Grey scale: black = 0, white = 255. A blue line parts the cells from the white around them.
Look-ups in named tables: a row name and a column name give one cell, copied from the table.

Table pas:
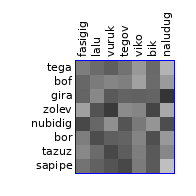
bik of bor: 79
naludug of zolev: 168
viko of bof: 161
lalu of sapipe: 97
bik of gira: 100
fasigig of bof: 103
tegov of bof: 127
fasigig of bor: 126
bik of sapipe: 90

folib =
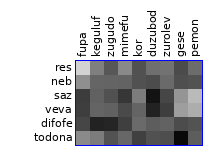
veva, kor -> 100
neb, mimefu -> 99
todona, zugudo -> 82
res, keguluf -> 127
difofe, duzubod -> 93
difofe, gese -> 76
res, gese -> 75
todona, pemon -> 93
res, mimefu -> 137
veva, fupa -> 62
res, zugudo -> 87
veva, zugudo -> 97
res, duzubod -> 111
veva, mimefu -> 74
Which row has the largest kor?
saz

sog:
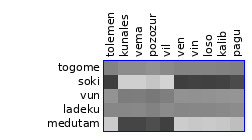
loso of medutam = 202
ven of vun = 146
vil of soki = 211
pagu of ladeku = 140
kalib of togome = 129
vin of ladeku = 135
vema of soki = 207
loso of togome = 131

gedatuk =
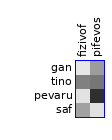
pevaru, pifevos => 47
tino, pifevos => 118
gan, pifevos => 156
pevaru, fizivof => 226
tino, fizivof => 128
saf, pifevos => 225

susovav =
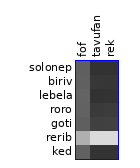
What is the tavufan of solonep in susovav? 50
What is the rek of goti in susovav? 65
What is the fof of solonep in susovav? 95
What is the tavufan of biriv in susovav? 55
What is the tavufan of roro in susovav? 58
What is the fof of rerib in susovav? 175
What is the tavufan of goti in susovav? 64
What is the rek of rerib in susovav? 218

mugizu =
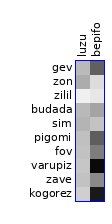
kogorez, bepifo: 25
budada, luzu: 185
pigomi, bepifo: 94
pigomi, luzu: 192
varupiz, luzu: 198
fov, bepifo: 125
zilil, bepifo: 231
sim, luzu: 180
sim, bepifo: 195
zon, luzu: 172
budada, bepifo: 164
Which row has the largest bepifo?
zilil

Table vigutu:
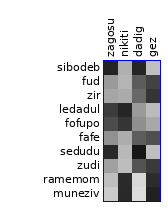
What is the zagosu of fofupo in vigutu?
76
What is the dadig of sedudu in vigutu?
23
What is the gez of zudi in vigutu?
58
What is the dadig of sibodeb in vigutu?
37
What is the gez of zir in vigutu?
53
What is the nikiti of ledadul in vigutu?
37
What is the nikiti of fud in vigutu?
180
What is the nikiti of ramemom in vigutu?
42
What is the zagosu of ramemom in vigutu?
190
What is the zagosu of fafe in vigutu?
145
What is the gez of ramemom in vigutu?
44
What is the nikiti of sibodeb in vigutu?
176

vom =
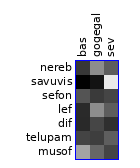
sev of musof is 68
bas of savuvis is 1
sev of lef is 93
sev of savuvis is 234
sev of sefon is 69
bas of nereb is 55
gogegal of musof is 102
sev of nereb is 93
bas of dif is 41
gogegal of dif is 70
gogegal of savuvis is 19
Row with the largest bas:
musof

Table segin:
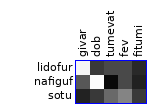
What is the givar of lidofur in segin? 246
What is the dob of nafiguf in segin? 252
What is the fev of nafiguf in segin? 73
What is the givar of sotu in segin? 34
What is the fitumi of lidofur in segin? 41
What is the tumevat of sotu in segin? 105

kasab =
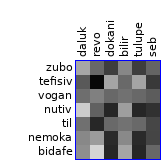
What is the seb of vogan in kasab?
92
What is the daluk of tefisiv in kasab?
89
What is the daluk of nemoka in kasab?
136
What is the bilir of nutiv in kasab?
158
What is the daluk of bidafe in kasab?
142
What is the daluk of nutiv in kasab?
204
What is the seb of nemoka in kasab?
69
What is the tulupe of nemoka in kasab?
42
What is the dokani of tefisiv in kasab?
164
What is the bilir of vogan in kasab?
113
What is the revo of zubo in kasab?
104
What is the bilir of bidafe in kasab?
165
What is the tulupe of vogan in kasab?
104
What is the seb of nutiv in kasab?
49
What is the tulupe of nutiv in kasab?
38
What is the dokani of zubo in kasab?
62

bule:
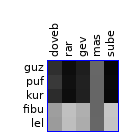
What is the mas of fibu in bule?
102
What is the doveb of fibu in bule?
158
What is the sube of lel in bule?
196
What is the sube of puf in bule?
9
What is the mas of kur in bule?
102
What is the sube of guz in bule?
7
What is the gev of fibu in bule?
175
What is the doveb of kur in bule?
44
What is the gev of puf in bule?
33
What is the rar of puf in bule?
16
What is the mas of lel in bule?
103
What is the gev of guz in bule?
30
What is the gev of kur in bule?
32

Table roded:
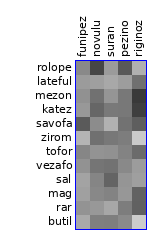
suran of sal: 100
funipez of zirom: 180
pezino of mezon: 120
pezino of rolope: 89
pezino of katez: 120
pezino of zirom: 125
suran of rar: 167
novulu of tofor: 147
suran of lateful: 168
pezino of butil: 138
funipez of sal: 163
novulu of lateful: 159

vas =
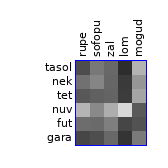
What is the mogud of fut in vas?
82
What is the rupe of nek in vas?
113
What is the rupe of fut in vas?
109
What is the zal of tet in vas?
100
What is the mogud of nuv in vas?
89
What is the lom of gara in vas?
52
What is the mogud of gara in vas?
122
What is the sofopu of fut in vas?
106
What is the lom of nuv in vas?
216
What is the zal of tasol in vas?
104
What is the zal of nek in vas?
102
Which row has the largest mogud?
tasol

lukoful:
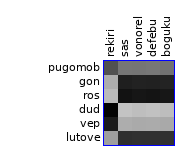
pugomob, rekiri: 81
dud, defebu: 193
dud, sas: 195
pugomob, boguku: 114
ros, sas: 18
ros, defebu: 20
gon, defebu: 33
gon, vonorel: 34
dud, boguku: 189
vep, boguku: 169
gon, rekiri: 173
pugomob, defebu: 119

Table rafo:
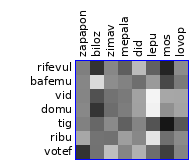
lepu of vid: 244
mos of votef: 63
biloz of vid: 81
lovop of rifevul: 140
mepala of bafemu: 130
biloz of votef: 114
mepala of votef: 133
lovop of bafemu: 122
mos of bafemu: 72
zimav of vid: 114
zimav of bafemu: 141
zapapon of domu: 136
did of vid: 162
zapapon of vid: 133
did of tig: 132
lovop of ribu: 139
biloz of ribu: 115
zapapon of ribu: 167
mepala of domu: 125
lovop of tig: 86

